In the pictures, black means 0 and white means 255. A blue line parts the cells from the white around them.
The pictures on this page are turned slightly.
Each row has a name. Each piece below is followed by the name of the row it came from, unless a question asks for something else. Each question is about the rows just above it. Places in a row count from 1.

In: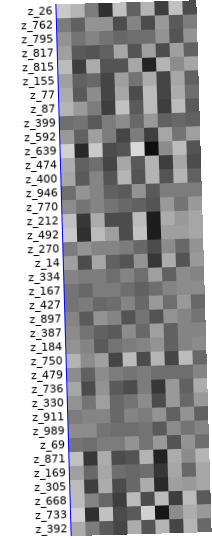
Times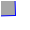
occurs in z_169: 3
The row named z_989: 140  140  116  110  110  116  90  140  116  132

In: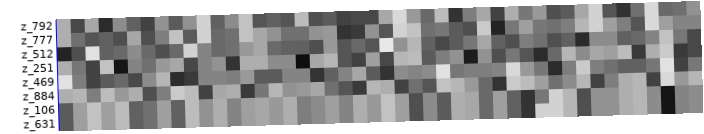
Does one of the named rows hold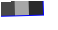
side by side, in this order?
yes
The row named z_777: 174  112  85  97  79  167  79  126  194  91  210  105  112  194  167  146  112  112  146  153  51  58  146  85  210  194  112  119  91  79  202  35  119  159  119  112  126  182  210  159  126  85  217  159  132  132

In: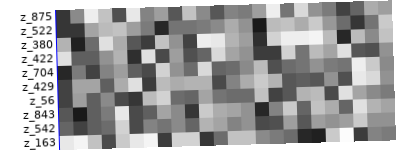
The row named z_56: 66  158  95  138  74  54  187  210  108  101  164  116  108  108  194  66  87  179  187  74  224  164  138  123
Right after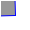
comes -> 108

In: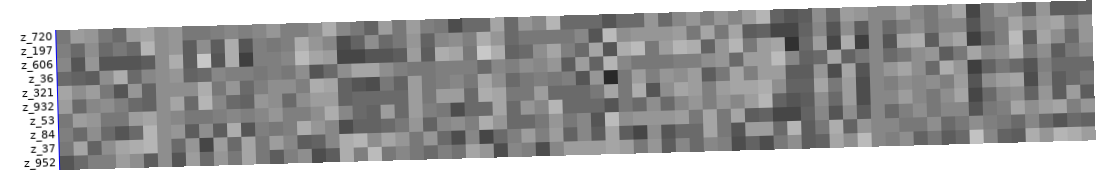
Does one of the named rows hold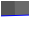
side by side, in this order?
yes
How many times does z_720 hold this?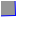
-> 10
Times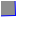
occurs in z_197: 9
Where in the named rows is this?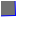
z_952, 29
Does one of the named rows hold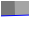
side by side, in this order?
yes

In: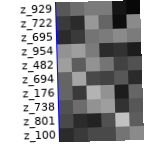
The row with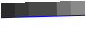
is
z_100
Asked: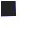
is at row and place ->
z_801, 3

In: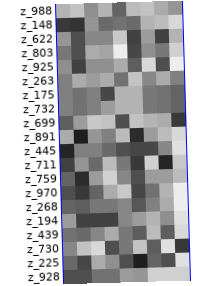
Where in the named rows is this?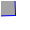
z_803, 4
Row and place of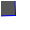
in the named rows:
z_268, 6
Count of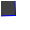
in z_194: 3

